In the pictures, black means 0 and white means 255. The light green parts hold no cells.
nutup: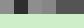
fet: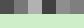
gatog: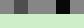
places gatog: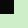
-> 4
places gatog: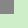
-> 0 2 3 5
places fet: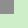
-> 4
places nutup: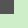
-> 4 5

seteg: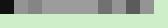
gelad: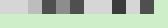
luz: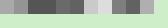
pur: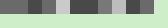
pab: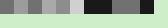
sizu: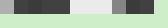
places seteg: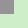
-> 1 8 10
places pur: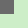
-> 0 1 3 10
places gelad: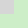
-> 0 1 6 7 9
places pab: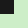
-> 6 7 10
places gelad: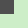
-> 3 5 10
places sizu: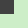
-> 1 3 4 10
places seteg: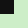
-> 0

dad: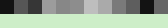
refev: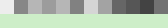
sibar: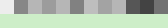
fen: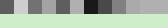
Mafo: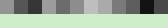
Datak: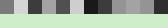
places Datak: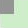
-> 8 10
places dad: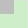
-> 6
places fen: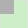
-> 5 10 11
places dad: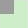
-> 3

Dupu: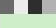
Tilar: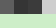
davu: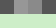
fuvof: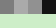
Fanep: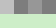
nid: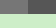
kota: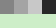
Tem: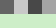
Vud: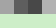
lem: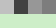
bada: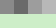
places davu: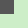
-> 0 3
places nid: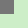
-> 0 1

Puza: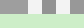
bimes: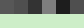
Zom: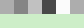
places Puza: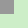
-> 5
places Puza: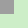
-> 0 1
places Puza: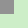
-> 3
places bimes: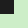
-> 4
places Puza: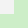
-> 2 4
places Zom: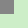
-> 1
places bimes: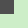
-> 1 5

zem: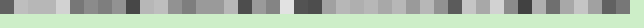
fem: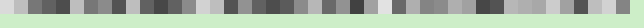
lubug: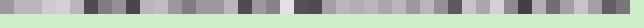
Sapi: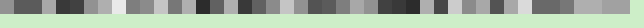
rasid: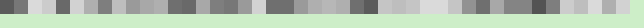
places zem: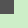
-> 21
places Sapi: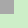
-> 3 25 34 36
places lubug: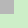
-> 1 2 5 10 16 24 26 28 30
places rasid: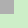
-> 6 11 22 24 43

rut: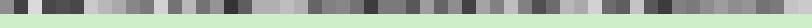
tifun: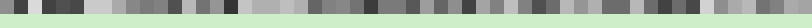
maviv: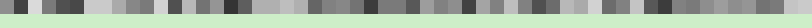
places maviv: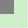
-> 23 31 35 37 44 48
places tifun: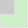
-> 6 7
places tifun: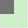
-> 14 25 54

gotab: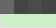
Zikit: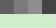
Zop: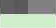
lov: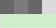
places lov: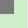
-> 1
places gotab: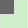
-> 0
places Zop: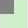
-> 2 3
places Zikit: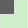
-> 0

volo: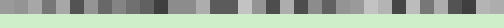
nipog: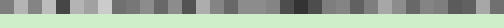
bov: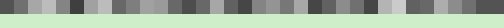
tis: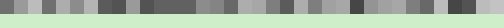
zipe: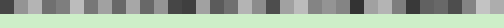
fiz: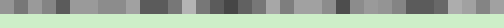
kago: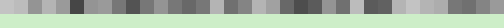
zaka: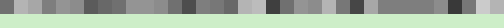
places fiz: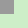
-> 2 5 6 26
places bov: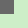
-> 8 12 14 30

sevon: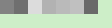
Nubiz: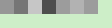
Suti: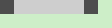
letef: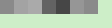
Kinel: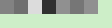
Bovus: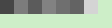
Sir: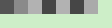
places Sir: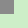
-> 1
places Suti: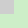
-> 1 2 3 4 5
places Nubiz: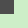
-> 3
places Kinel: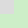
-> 2
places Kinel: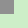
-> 4 6

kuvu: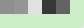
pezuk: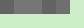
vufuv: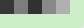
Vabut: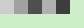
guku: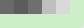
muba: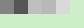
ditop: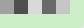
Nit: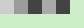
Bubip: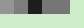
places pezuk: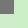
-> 1 2
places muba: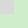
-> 4

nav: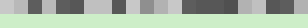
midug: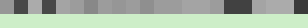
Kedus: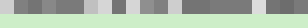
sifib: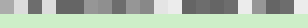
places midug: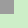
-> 5 7 9 11 12 15
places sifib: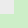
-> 12 17 21

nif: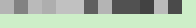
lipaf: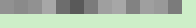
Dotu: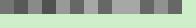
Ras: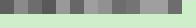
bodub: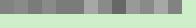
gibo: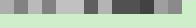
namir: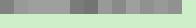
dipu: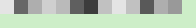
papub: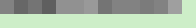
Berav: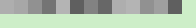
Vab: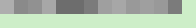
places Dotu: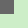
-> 5 7 10 12
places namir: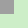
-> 2 3 4 9
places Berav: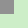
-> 2 10
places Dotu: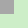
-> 6 8 9
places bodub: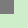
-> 2 4 5
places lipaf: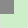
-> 1

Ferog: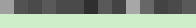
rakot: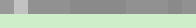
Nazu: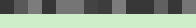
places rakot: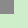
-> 5 6 7 8 12
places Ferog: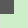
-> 3 7 13
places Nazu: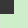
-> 0 3 9 10 12
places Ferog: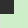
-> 6

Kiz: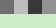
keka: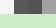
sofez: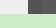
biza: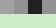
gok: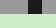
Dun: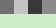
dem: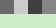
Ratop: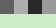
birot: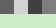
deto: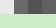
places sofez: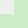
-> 0 1
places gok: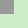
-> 0 1 3
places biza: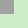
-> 0
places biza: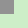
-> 1 3

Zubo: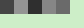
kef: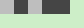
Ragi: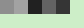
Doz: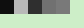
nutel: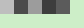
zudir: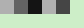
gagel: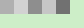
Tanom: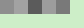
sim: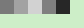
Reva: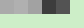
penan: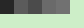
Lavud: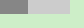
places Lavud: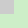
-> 2 3 4
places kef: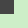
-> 1 3 4

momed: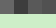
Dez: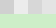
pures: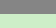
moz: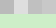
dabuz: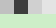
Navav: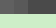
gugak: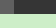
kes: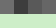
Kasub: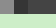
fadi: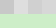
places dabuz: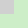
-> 2
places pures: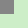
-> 0 1 2 3
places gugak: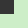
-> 1 2 3
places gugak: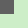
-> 0
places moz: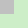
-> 2

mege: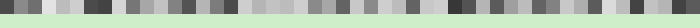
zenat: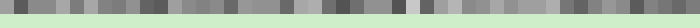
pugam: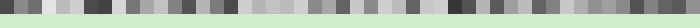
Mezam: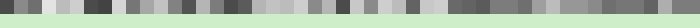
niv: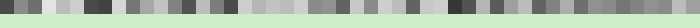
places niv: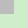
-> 4 14 20 28 37 48
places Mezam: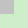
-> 11 19
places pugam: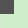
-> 13 33 45

